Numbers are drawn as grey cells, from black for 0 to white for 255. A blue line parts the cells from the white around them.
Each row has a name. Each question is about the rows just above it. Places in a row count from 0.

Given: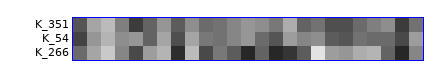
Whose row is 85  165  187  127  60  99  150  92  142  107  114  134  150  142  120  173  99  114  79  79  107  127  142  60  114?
K_351
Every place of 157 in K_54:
15 24

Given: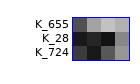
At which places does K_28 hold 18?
2
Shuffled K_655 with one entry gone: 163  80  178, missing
194
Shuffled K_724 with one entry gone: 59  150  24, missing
88

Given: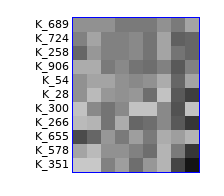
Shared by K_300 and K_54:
137
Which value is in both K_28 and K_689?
145
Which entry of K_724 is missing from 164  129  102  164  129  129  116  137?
96
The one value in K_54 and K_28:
145
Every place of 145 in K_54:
0 3 5
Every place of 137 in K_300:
1 3 6
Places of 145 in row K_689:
0 1 2 6

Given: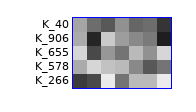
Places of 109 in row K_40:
1 5
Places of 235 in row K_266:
2 6
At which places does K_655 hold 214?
0 6
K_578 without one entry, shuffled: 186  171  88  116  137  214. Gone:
194
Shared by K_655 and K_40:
145
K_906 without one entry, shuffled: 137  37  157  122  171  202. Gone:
30

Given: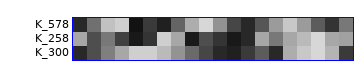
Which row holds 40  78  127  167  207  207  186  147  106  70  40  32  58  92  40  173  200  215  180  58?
K_300
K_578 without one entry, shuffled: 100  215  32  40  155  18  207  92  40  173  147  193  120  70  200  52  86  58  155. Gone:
112
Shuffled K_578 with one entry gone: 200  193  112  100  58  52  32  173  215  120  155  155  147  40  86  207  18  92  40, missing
70
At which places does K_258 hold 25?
4 8 11

